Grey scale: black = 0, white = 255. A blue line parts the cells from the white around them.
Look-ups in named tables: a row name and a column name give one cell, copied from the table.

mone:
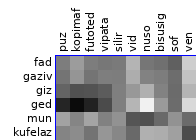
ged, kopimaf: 11
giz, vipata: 92
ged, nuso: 241
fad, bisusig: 112
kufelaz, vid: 105
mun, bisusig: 105
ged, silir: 127
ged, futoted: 34
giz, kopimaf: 81
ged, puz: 37
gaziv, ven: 194
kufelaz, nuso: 176
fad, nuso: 118

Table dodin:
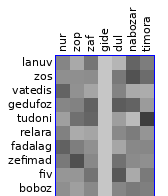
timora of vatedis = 172
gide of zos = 198
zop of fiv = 150
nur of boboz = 143
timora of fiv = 122
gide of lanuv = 198
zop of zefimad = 80
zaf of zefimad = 136
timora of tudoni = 61
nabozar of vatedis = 170
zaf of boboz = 137
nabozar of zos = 82
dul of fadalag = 166
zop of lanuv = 169

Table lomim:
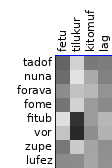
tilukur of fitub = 50
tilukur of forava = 193
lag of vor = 178
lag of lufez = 145
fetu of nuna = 109
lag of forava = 147
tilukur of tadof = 209
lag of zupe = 143
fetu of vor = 195
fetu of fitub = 222

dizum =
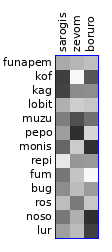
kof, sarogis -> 63
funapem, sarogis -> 170
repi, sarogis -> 231
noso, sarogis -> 121
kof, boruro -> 86
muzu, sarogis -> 126
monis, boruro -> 48
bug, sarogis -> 141
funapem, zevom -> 181

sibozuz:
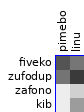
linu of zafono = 208
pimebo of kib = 237
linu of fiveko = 118
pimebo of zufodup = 116
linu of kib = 156
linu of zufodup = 58
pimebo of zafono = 237
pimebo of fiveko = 84

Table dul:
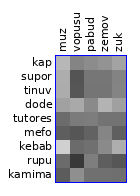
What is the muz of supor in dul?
173
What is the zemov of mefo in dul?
133
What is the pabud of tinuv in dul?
117
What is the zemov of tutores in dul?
115
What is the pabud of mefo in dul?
98
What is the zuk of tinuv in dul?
132
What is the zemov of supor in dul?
118
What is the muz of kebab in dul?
208
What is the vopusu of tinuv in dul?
86
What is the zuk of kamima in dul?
111
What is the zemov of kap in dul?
147
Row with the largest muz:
kebab

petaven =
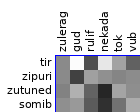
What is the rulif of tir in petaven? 79
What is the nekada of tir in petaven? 231
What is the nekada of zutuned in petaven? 38
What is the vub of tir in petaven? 97
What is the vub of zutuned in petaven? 142
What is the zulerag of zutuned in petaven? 130

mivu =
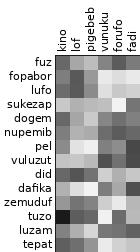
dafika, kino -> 177
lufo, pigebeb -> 139
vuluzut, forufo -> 113
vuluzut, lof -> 199
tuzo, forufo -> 108
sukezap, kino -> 200
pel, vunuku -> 128
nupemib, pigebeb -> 171
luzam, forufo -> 114
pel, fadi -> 72
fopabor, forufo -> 221
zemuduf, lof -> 116
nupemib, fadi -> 104
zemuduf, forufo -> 233
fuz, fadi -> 123
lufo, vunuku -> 223
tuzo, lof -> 93
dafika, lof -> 222
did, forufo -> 176
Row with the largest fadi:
fopabor

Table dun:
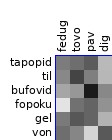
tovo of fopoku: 113
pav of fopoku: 100
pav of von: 212
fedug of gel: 122
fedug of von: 110
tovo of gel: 87
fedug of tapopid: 124
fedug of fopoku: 227
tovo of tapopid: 110

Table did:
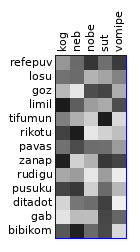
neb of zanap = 209
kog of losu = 114
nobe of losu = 179
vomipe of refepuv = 58
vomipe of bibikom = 215
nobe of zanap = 178
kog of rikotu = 65
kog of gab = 227
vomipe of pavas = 155
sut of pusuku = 107
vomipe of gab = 102
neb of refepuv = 106
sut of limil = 170
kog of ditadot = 212
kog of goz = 184
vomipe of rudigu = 236

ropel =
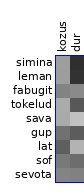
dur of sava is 193
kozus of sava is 170
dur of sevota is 129
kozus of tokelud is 171
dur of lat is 179
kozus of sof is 121
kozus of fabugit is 131
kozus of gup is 113
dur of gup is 92
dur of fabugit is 138
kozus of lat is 95
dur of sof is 109
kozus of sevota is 132
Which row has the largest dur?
sava

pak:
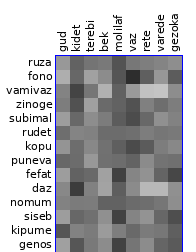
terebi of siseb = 112
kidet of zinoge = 81
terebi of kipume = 123
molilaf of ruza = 83
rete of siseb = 147
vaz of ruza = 119
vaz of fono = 45
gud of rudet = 110
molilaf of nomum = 98
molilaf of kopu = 95
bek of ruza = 121
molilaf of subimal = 92
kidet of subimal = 104
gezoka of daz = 144

